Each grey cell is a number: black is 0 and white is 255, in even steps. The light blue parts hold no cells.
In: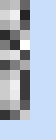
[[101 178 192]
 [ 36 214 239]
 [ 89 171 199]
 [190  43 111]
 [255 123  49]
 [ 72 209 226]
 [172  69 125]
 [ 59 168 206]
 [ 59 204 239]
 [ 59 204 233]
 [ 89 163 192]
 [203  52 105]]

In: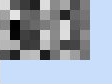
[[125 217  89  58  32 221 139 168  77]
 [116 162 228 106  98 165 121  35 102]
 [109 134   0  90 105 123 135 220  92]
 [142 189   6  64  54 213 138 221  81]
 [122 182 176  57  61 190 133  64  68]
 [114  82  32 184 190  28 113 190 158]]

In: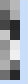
[[184 148]
 [172  90]
 [ 39  68]
 [ 45 199]
 [231 144]
 [239 162]
 [108 175]
 [ 39 110]]

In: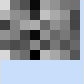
[[113 218 112  80   9 163 146 118]
 [ 71 178 143 132  41 193 169 147]
 [ 69  60 130 164 172 104 144 126]
 [ 91 146 127  67   9 147 104 120]
 [104  91  75  86 137  71 119  81]
 [ 85 216 130 109   0 185 167 135]]

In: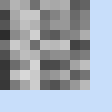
[[ 99 132 180 168 112 173 168 175  89]
 [131  64 168 199 200 109 131 154 106]
 [133  85 159 191 178 123 151 152 112]
 [173  44 138 165 208 100  90 126 134]
 [ 81 115 202 183 110 188 184 197  66]
 [125  79 157 189 181 127 142 143 112]
 [190  54 108 143 212  73  75  98 163]
 [116  58 193 216 202 136 151 173  94]
 [185  56 122 166 205  96  82 115 152]]

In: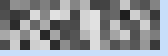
[[131  71 144 138 103 127  93 195 133 181  65  67 104 199 100  83]
 [ 55  79  56  68 218 133 225 211  65 211 226  94 103  30 207 147]
 [ 89 117  43 199 101 173  51  78  74 211 225  85 200  93  86 208]
 [125 168 196 133 214  39 166  71  84 181 219 103 164 208  80 157]
 [ 57  75 205  42 206 215  43 141  87  73 220 149  82 114  87 151]]

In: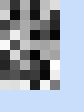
[[221 167  50 179  33 190]
 [ 47 212  10 161  15 197]
 [ 37  57 128 171 135 107]
 [  6 131 237 171   8  72]
 [176 248  75 202 170 163]
 [162  45 216  90   3 173]
 [253  36  94 177  73  17]
 [238  73  82  52  59   8]
 [120 225 222 239  29 244]]

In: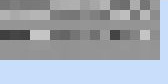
[[154 118 126 120 121 123 168 173 175 157 166 180 117 110 173 117]
 [140 178 169 175 181 180 126 120 119 138 128 115 179 190 122 184]
 [150 149 149 149 148 148 148 148 148 149 148 147 150 148 148 148]
 [142  63  70  66 198 196 107 101 116 136 113 154  68 114 132 196]
 [148 148 148 148 151 151 147 146 147 148 147 147 148 150 148 150]
 [149 148 148 147 148 147 148 146 147 148 148 149 148 148 148 150]]

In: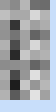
[[108 155 138 182 111]
 [180 191 169 169 215]
 [173 149  52 190 160]
 [126 146 117 162 100]
 [170 177  76 161 215]
 [178 159  41 199 169]
 [127 140 142 147 101]
 [168 173  73 150 223]
 [183 163  29 198 150]
 [161 178  91 149 226]]
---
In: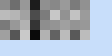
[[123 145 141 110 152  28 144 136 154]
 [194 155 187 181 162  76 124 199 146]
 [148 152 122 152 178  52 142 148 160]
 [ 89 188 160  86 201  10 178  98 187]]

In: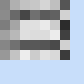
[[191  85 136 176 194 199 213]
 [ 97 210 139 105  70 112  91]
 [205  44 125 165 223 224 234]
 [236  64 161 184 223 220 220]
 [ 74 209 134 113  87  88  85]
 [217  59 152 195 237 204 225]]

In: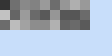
[[175 153  52 112 137 130 154 109 150]
 [ 86 107 194 101 155 106  89 150  87]
 [106  90 108 188 162 141 140 177  99]]

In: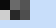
[[106  84  10]
 [ 40  78 207]]

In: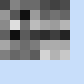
[[ 65  75  68 131 105 107  77]
 [114 101 151  85  16 155  97]
 [156 181 138 222 112 187 165]
 [ 62  35  96  15  91  56  44]
 [172 169 166 128 109 124 171]
 [179 200 127 103 114  92 211]]

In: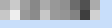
[[ 81 171 175 202 159 136 171 152 144 108]
 [ 62 209 199 238 153 139 199 154 149 131]]
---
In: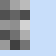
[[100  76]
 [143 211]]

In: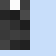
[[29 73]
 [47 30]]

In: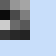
[[ 73 126]
 [106  88]]

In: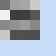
[[ 60  62]
 [146 155]]

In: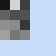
[[ 78  81]
 [140  55]]

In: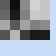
[[ 28 129]
 [ 88 163]]

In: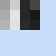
[[228  38]
 [226  42]]

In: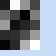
[[66  4]
 [17 35]]

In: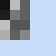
[[119  96]
 [ 86  87]]
